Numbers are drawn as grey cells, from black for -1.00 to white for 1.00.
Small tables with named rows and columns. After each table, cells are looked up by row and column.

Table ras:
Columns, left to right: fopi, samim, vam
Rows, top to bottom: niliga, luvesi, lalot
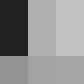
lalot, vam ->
0.30
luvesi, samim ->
0.38
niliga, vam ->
0.52
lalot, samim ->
0.28
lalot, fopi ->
0.15
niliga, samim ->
0.38
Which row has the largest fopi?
lalot

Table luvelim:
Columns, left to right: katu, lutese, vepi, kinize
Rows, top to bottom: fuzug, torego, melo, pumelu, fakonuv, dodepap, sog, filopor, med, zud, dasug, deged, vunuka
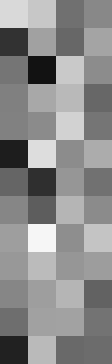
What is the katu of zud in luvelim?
0.19
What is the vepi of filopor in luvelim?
0.42
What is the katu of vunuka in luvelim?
-0.74
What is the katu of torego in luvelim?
-0.61
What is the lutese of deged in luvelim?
0.26
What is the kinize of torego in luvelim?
0.29
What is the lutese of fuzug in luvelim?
0.56
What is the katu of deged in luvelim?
-0.14
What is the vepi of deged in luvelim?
0.27

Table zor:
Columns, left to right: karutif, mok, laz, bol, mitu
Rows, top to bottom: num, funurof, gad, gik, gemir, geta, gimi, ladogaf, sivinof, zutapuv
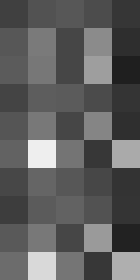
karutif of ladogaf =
-0.52
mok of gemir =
-0.06
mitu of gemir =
-0.63
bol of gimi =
-0.44
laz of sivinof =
-0.45
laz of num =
-0.32
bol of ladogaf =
-0.36
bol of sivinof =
0.21
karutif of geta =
-0.23
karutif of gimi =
-0.44
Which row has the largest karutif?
zutapuv

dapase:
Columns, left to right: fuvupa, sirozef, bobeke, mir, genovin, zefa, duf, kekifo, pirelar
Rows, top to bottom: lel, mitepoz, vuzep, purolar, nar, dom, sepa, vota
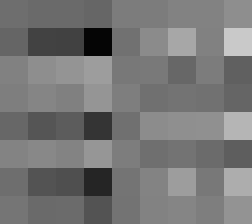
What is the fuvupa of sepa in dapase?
-0.14
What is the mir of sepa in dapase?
-0.71
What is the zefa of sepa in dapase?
0.03
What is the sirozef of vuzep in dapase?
0.11
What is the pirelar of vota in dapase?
0.15
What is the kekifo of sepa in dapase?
-0.06

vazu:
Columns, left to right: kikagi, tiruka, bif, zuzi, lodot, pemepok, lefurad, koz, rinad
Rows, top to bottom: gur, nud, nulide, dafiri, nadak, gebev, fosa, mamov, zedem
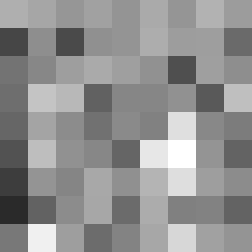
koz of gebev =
0.16
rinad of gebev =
-0.22
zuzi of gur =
0.26
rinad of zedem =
0.16
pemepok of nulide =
0.14
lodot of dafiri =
0.05
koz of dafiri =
-0.30
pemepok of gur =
0.33
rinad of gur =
0.22
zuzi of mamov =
0.31
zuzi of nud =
0.13
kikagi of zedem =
-0.06
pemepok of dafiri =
0.05
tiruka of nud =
0.11
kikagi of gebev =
-0.36
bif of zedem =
0.24
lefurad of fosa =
0.74
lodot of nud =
0.16

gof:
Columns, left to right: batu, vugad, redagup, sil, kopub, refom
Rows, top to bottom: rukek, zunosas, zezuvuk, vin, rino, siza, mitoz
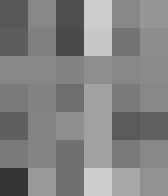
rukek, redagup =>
-0.38
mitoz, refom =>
0.15
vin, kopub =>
-0.05
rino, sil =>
0.26
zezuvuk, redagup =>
0.03
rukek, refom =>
0.17
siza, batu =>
-0.05
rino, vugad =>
0.04
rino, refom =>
-0.24
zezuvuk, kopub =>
0.05
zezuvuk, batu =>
0.05
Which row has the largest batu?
zezuvuk

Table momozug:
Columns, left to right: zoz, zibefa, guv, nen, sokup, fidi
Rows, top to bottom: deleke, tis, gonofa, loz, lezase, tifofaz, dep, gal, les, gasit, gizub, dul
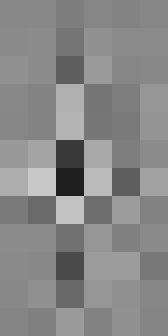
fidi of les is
0.08
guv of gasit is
-0.41
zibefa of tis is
0.10
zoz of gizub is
0.07
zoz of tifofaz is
0.20
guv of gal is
0.52
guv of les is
-0.11
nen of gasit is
0.22
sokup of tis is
0.09
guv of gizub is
-0.18
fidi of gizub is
0.05
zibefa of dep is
0.56
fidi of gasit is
-0.06
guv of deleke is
-0.02

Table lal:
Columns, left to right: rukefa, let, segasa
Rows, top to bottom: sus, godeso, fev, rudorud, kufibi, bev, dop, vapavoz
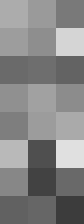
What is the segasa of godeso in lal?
0.67
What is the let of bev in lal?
-0.38
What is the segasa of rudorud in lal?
0.10
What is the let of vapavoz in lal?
-0.20
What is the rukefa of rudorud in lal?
0.13
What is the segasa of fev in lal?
-0.22
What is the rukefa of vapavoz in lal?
-0.24
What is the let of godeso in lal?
0.11
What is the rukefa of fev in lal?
-0.17
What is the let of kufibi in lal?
0.22
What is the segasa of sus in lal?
-0.05
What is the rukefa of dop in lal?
0.06
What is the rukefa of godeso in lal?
0.23
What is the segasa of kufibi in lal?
0.33
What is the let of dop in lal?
-0.48
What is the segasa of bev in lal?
0.76

